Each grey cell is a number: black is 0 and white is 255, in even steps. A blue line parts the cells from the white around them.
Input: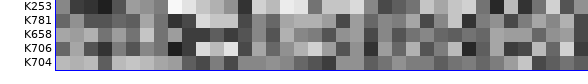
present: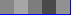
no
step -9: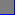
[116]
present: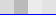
no

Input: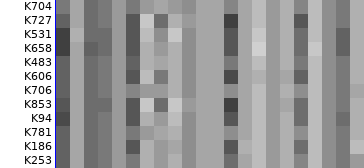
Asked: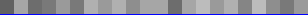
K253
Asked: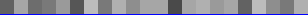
K606
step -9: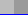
[179 145]
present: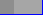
yes

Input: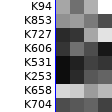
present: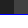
yes
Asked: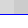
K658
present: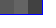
yes
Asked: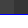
K531
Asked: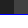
K531
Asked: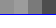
K853
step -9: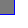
[113]

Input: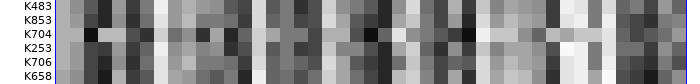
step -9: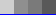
[198 134 113  80]
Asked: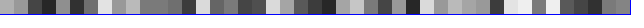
K853
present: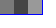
yes
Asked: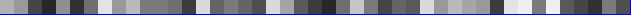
K706

